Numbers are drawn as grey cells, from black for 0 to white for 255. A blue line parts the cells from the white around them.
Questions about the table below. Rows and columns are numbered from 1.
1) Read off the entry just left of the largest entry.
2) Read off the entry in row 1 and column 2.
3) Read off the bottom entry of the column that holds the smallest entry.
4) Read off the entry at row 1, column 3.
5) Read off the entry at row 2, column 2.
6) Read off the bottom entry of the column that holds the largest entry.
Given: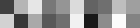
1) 140
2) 181
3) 25
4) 230
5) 55
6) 251

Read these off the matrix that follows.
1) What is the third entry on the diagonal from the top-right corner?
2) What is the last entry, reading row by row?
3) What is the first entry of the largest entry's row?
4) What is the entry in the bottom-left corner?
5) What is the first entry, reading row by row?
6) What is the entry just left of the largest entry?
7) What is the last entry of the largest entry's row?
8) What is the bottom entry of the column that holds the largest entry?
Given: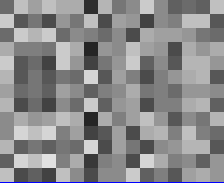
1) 150
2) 150
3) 96
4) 192
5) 107
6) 192
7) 150
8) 66

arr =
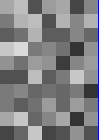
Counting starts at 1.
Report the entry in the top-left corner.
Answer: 167
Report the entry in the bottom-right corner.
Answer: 81
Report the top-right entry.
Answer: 134
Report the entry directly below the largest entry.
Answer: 113
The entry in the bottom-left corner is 69
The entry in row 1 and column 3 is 81
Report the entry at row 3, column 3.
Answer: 179
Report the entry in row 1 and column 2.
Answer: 189
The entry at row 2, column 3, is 189
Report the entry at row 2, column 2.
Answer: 179
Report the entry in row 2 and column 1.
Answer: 122
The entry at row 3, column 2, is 113
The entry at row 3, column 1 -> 93

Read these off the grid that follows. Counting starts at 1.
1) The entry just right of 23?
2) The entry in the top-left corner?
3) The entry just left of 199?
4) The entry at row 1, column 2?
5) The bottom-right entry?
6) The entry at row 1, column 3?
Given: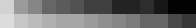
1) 2
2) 210
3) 220
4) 155
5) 54
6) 134

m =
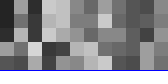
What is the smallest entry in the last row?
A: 66
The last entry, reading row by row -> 113
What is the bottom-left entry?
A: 85
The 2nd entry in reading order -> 158
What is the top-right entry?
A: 136
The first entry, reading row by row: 36
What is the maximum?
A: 214
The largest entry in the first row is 202
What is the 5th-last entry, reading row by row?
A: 202
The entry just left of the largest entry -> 113
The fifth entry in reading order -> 193
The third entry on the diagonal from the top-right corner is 94
